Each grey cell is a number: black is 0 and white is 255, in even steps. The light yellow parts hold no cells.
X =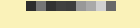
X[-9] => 45
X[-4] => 152
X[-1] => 104
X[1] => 118

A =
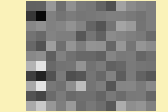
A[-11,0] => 97
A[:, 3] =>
[110, 116, 133, 126, 111, 129, 115, 122, 113, 123, 126]
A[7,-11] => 82
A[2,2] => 129
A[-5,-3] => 122
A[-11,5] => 122
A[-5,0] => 179
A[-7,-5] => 102
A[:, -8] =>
[122, 118, 131, 87, 125, 104, 147, 86, 189, 112, 109]
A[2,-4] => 164
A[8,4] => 142
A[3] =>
[115, 105, 131, 126, 126, 87, 117, 98, 139, 133, 127, 122, 106]
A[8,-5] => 85
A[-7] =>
[104, 82, 158, 111, 148, 125, 147, 145, 102, 151, 117, 149, 139]
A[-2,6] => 112
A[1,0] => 55
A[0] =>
[97, 98, 152, 110, 144, 122, 119, 100, 80, 162, 139, 130, 125]
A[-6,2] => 95
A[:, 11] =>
[130, 115, 116, 122, 149, 102, 117, 99, 122, 122, 148]
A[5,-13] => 136
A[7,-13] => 63
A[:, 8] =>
[80, 128, 116, 139, 102, 133, 97, 130, 85, 121, 88]
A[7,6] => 117
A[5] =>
[136, 142, 95, 129, 113, 104, 104, 97, 133, 121, 123, 102, 111]
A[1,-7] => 120
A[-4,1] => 35
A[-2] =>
[83, 69, 107, 123, 106, 112, 112, 101, 121, 108, 121, 122, 102]
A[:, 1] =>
[98, 8, 144, 105, 82, 142, 227, 35, 227, 69, 200]

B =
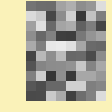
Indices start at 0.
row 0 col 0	116
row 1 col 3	141
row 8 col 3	104
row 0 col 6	150
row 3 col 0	142
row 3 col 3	63
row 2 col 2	105
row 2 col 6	126
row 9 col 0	74
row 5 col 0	68
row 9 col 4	65
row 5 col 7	139
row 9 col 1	75
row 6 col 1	133
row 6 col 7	168
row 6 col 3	141
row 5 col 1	184
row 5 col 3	187
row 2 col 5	97
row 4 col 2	231
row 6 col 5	199
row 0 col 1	109

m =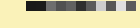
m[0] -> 25
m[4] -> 97
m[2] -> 110

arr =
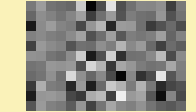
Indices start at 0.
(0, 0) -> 121
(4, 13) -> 64
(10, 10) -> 128
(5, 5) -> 203
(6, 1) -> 120
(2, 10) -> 152
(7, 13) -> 230
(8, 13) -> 41
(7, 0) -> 107
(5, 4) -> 140
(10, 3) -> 122
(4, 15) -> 93
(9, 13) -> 13
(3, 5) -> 162
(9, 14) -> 133
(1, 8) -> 154
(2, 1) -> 139
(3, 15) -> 130
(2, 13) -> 82
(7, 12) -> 76
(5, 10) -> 113
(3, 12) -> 127
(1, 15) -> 114
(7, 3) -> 113
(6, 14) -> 167
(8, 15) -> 82
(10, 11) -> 146
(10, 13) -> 96
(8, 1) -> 174
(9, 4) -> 72
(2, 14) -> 106
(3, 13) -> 159
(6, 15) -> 127
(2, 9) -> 155
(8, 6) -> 29
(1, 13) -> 150

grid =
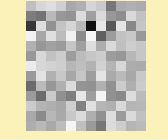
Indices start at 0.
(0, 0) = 191
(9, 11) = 186
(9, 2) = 202
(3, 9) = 194
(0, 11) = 172
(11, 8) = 221
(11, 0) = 169
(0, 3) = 207
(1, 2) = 185
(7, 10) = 168
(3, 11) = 153
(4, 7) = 173
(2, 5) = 185
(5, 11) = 198
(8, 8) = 145
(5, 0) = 152
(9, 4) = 126
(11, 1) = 139
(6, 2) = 210
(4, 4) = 198
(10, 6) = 224
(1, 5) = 220
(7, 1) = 226
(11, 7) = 145
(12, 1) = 185
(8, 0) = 107
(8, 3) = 176
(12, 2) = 169
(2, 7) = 231
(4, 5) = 159
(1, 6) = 159
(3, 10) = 200
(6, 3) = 206
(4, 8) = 217
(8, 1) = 186
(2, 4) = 213

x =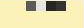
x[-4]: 90
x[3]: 51

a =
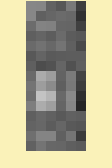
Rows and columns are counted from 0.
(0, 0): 135
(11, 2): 97
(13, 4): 117
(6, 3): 101
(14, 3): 102
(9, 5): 47
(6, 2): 82
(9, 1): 195
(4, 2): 104
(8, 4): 121
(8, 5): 61
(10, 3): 101
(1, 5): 49
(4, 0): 106
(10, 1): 172
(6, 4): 81
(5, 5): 93
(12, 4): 89
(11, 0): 95
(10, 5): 37
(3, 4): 92
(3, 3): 107
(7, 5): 68
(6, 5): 95
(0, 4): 121
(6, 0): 95
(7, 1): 171

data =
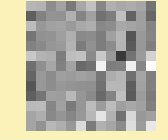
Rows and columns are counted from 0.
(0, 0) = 182
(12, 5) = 218
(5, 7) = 200
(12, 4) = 152
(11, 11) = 152
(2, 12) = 131
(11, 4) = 134
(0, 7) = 134
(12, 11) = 155
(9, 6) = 138
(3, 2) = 147
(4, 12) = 127
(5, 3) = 125
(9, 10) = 90
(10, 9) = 159
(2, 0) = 188
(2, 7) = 136
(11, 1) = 174
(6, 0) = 112
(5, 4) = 189
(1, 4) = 176
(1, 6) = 161
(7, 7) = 118
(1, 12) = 103
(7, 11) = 165
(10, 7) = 156
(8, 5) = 145
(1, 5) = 132
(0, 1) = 178
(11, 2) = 137
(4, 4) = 179
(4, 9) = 181
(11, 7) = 228
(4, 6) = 145
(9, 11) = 156
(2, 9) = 168
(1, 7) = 113

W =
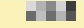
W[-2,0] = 217
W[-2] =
[217, 178, 137, 210, 60]
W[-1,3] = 179

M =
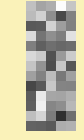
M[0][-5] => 192
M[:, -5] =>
[192, 187, 89, 218, 127, 216, 196, 160, 71, 92, 95, 190, 99]
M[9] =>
[92, 233, 166, 164, 175]
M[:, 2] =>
[173, 143, 210, 143, 111, 81, 77, 188, 199, 166, 134, 124, 90]
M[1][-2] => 73
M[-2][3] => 47
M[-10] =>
[218, 116, 143, 127, 225]
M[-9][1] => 96
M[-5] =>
[71, 89, 199, 132, 131]
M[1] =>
[187, 209, 143, 73, 129]
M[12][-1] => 177
